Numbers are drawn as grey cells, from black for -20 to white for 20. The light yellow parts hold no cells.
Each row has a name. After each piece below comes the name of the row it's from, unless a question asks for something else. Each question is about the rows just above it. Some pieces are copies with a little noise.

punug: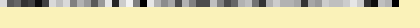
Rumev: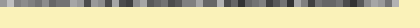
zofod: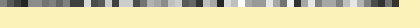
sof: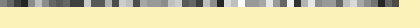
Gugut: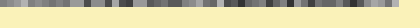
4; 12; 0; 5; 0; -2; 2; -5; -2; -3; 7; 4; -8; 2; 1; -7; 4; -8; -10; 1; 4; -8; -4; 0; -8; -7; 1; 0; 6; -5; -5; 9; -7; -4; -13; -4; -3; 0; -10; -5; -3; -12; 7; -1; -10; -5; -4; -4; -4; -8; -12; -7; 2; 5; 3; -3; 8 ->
Rumev
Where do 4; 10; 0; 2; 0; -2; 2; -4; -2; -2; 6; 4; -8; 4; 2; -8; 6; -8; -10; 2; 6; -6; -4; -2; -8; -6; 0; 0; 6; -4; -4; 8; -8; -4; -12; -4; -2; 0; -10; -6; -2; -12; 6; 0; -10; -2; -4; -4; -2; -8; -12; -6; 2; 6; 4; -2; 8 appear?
Rumev
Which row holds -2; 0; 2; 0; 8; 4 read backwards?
Gugut
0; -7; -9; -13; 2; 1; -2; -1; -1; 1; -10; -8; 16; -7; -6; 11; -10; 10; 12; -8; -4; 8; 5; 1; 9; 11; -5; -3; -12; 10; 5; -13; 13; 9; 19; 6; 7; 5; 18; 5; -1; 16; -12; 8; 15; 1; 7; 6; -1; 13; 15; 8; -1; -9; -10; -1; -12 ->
zofod
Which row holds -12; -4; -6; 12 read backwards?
zofod
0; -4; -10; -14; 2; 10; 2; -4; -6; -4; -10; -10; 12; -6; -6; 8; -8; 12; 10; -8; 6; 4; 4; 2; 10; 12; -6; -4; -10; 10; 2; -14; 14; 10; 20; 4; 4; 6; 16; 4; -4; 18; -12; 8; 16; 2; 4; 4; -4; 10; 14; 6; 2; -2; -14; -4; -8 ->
sof
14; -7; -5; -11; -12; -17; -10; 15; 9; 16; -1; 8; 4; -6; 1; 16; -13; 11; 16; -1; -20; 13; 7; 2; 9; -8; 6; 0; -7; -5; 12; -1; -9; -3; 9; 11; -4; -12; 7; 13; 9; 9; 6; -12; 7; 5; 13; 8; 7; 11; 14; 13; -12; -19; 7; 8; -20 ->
punug

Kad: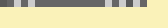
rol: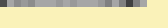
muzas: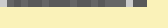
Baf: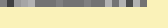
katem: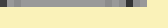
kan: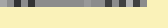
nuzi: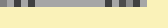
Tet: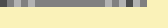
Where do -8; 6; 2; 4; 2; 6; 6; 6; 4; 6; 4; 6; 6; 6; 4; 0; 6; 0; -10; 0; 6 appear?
rol
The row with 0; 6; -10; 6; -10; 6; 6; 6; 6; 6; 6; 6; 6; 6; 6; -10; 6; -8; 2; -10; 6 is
nuzi
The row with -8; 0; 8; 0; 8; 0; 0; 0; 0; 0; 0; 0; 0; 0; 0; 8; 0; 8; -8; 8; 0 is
Tet
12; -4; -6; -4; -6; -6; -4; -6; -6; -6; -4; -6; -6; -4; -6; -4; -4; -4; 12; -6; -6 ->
muzas

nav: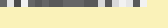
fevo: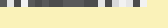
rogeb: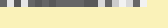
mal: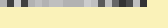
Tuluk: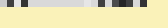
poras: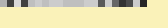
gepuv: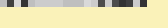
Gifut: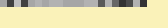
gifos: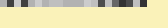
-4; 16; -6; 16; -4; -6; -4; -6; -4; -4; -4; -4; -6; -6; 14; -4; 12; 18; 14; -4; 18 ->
rogeb
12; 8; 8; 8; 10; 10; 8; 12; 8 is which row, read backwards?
gifos
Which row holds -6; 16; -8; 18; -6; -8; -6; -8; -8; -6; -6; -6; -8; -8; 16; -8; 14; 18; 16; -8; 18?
fevo

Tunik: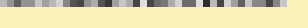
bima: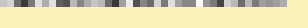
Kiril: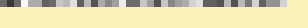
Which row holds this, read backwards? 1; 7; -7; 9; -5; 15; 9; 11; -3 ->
Kiril
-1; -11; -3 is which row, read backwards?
bima
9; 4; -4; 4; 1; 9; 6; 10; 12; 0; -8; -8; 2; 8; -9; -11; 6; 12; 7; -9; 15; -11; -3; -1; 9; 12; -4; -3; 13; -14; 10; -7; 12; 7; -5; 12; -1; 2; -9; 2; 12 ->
Tunik
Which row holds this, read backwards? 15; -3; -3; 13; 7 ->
Tunik

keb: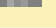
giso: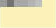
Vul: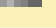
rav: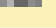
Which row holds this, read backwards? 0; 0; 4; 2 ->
keb
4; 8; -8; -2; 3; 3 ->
rav
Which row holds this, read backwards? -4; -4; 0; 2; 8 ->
Vul
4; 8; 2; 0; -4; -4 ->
Vul
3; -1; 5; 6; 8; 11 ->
giso

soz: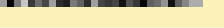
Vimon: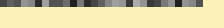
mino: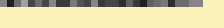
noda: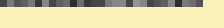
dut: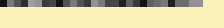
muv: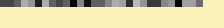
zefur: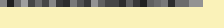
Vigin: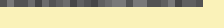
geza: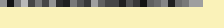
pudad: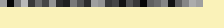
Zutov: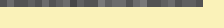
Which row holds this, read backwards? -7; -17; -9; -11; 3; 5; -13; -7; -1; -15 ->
pudad
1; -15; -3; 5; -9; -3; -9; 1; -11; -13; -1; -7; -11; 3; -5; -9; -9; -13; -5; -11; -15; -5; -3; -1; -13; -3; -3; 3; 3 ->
zefur
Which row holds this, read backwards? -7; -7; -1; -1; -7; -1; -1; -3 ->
Vigin
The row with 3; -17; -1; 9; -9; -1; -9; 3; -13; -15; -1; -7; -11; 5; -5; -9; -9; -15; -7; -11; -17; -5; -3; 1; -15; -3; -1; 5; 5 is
geza
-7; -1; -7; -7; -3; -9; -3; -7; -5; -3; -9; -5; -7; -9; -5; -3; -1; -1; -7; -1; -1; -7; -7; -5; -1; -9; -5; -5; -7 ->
Vigin
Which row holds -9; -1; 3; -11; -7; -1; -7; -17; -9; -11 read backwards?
dut

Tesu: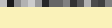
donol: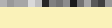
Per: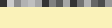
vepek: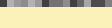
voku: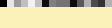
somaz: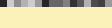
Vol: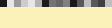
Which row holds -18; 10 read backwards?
voku
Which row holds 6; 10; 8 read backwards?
Per
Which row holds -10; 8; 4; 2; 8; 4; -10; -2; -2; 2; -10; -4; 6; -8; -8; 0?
vepek
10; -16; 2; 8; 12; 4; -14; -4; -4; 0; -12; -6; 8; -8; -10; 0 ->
Tesu
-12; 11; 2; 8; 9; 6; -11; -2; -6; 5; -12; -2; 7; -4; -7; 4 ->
Per

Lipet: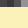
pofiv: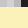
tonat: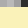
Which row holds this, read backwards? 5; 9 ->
tonat
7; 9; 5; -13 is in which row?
tonat
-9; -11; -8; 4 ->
Lipet

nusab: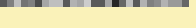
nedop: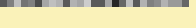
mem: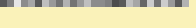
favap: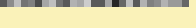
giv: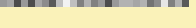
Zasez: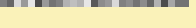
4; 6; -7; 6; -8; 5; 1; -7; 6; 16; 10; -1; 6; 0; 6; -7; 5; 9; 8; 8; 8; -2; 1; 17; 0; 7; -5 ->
giv
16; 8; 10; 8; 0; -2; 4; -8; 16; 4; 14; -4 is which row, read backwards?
Zasez

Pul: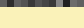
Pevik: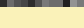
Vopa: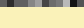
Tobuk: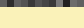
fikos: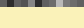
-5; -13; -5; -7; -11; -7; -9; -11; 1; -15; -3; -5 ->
Pul
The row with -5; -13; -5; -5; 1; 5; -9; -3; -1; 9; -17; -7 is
Vopa
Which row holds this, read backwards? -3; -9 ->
Vopa
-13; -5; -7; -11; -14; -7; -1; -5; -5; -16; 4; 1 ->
Pevik
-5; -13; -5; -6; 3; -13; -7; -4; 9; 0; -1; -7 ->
fikos

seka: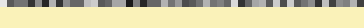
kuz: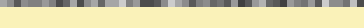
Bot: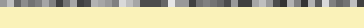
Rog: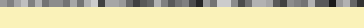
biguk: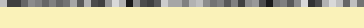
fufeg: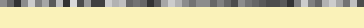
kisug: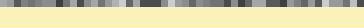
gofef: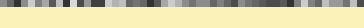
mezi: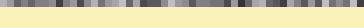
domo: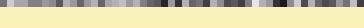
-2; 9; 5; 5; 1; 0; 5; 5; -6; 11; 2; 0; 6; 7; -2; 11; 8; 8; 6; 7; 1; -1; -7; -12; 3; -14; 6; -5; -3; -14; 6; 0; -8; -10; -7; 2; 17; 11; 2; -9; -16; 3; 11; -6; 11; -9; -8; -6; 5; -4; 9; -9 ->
domo
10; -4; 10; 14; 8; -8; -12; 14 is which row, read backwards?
biguk

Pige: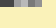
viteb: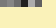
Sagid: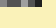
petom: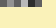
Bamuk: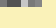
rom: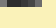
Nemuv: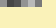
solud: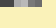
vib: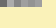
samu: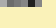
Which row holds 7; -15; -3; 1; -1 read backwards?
viteb
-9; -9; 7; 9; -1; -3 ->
solud

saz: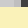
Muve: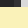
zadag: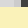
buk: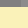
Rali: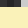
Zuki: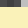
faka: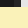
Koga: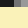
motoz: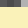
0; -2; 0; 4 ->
buk
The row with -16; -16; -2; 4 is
Koga
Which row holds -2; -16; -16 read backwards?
Koga
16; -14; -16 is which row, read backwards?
faka

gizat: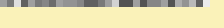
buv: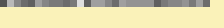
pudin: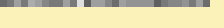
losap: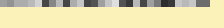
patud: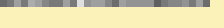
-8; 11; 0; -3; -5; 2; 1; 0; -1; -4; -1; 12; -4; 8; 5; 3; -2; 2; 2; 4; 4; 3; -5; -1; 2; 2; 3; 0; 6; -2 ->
buv
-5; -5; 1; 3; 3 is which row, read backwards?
gizat
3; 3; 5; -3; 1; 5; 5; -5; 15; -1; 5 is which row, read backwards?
pudin
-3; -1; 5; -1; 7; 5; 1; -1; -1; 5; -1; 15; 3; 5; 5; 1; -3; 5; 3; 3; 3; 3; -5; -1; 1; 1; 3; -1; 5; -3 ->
patud

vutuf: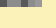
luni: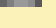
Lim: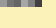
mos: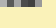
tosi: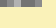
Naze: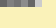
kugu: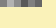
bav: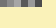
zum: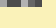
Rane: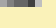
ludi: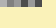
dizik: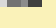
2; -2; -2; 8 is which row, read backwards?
tosi
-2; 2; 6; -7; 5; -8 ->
bav
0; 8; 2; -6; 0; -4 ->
kugu

